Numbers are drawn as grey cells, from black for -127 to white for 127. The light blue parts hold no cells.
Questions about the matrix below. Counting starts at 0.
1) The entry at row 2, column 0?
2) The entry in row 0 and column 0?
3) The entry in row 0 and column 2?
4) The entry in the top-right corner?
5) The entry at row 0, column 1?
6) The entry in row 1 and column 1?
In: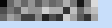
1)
-23
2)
-120
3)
19
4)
90
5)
-23
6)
-8

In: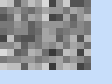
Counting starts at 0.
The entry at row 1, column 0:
-18
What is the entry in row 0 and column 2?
-31
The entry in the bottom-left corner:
76
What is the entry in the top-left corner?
76
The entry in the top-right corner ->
-18
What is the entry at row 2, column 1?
-18
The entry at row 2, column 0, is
-44
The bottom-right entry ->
-31
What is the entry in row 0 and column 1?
63
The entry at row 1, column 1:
8
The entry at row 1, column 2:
22

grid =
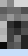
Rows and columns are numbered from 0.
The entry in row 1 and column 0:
-34
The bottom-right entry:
-91
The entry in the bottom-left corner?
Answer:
-118
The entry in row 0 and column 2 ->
87
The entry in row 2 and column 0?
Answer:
-8
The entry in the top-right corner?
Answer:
87
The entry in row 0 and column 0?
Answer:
48
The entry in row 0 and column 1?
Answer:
7

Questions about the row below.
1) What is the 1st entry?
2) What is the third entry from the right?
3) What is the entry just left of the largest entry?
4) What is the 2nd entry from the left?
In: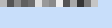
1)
56
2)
-74
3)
10
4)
-43

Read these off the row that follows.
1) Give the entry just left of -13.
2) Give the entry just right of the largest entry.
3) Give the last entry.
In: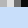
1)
97
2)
-13
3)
-116

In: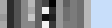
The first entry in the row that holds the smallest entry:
40
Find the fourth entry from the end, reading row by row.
-4
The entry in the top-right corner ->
55
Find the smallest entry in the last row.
-83
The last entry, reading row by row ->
55
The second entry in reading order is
-83
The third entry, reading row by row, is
-45
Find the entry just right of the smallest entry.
24
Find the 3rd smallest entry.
-97
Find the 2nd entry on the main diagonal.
-83
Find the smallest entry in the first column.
24
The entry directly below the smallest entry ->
-83
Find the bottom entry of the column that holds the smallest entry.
-71

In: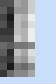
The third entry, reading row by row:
37
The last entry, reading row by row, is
37
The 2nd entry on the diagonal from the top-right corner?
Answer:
23
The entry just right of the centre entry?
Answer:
49
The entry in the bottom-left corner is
-73
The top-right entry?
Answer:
77
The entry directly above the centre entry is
61
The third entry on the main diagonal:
61
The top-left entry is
-46

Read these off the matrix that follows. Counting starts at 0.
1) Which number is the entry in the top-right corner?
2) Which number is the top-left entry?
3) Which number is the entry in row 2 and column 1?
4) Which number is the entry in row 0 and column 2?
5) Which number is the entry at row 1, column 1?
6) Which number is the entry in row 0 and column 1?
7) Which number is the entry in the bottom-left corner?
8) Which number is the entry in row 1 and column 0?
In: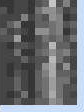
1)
-58
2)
-73
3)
-58
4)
-58
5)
-73
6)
-73
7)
-58
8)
-44
